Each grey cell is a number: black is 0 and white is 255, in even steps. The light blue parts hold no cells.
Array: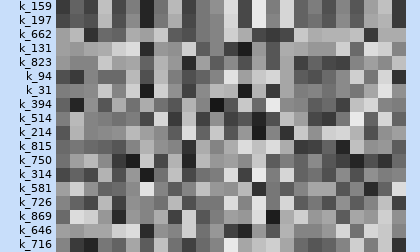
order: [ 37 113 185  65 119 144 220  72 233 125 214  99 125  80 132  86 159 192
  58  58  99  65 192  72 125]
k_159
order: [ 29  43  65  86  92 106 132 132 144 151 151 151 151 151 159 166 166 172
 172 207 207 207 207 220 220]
k_131
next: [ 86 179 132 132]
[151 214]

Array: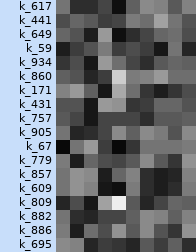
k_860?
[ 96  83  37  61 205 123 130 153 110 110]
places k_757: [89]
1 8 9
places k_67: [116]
2 7 8 9

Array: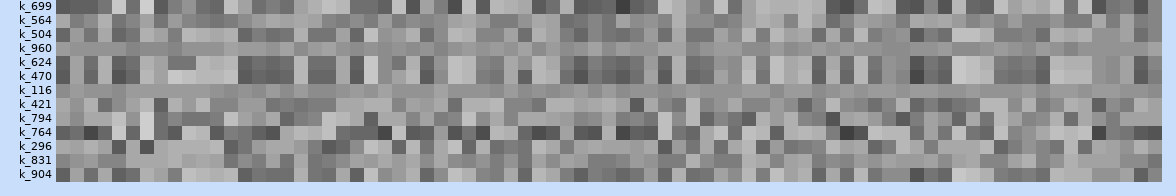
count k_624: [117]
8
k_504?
[103 155 117 168 103 117 176 162 125 183 176 168 176 103 125 111 117 176
 117 117 162 103 191 147 155 176 111 140 183 176 133 133 162 111 176 162
 125 103 133 117 111 125 155 111 168 117 117 162 140 183 125 183 162 168
 111 168 117 183 125 140 147  91 125 111 191 191 176 125 125 133 111 176
 168 176 147 147 162 111 133]
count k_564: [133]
14
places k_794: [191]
5 13 20 30 44

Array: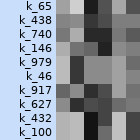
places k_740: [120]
1 5
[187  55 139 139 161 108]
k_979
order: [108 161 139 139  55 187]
k_979
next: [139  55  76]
[126 126]
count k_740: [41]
2

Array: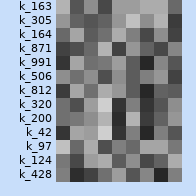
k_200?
[112 120 142 179  45 179  60  98 150]
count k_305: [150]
2
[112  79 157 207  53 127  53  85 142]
k_320
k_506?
[142 112 142  79 142  92 127 150  66]
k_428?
[127  45  66 112 157  85 134  39 127]

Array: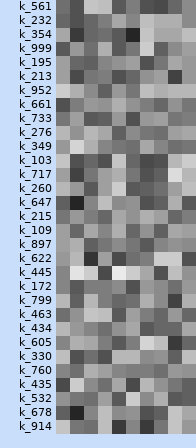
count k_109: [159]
2
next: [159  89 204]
[139 175]
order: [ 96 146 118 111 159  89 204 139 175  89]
k_532

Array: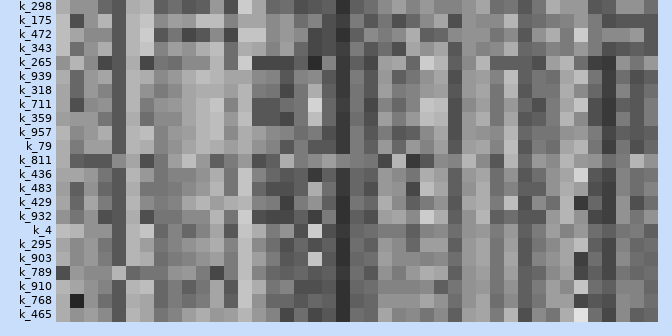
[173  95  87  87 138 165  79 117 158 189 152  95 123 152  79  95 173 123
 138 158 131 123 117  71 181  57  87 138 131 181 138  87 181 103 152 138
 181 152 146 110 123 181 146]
k_811
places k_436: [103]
16 22
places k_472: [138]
3 4 12 16 18 23 25 29 33 40 41
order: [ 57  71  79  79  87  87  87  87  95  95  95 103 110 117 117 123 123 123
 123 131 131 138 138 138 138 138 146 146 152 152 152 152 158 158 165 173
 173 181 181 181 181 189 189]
k_957
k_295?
[165 138 152 117  87 181 158 117 131 146 158 173 131 189 138 110  79 103
  79  95  49 110  95 152 138 103 158 158  95 152 165 117 158  87 117 138
 165 189  95  71 131 103 110]
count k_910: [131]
7
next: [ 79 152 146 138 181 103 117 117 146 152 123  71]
[95 87]

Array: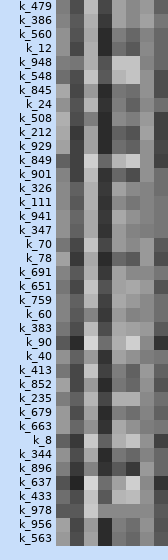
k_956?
[161  71 153  43 125 110 145  83]
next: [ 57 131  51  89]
[ 57 153]
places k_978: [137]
4 5 6 7
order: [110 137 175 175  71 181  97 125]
k_235
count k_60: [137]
1

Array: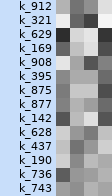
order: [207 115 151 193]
k_437
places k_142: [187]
2

